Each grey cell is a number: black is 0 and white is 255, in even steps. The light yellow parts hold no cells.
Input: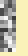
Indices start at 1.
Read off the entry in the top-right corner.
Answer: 155
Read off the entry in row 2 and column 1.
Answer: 234
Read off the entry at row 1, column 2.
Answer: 143
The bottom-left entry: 130
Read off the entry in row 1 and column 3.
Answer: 90
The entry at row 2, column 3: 76
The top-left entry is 194
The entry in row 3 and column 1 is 76
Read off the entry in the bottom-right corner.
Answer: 248

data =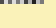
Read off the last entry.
122
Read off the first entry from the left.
77
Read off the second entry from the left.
219

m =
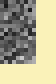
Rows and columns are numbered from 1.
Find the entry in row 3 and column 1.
85
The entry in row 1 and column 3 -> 128
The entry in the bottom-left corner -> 71
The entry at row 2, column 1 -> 113
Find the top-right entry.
100
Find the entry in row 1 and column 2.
40
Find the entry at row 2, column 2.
25
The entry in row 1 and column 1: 71
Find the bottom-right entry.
173
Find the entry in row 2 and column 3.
100

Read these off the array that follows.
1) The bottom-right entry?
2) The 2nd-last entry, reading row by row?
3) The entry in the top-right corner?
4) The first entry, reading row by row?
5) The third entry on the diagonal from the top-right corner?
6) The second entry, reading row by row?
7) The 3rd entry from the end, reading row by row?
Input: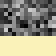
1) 117
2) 46
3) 101
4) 101
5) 146
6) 77
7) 77

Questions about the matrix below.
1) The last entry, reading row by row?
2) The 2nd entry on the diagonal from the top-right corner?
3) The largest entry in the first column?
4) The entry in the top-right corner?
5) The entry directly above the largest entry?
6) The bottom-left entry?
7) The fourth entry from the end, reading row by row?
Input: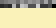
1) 0
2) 81
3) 110
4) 164
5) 150
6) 41
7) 55

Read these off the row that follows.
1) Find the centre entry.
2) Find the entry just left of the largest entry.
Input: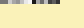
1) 245
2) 231

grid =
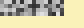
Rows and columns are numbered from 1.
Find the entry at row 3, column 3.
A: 179
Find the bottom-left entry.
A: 76
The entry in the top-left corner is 148
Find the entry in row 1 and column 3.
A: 207
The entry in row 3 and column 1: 192
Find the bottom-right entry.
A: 64
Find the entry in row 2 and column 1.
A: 179
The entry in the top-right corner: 64
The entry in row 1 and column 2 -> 207
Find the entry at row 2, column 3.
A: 92

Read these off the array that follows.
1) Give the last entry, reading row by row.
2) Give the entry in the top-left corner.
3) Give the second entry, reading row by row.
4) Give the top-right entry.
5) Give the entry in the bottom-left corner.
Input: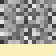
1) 168
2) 53
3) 127
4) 141
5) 53

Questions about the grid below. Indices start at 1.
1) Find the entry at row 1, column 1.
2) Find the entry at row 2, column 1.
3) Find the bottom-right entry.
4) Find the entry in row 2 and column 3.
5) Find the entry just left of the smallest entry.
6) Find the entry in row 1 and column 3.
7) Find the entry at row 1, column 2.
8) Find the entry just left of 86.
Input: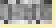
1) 101
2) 141
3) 181
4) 113
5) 70
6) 193
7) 70
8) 209

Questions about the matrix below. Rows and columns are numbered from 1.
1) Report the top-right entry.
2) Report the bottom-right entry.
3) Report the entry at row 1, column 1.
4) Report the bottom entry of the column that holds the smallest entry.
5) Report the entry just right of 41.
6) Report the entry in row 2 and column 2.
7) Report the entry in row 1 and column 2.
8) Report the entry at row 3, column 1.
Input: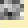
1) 216
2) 200
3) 71
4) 99
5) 114
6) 216
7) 174
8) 186

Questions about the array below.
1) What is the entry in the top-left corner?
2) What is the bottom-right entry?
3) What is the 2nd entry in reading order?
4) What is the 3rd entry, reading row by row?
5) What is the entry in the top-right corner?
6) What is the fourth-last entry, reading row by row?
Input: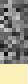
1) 101
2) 113
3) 88
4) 183
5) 129
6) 129
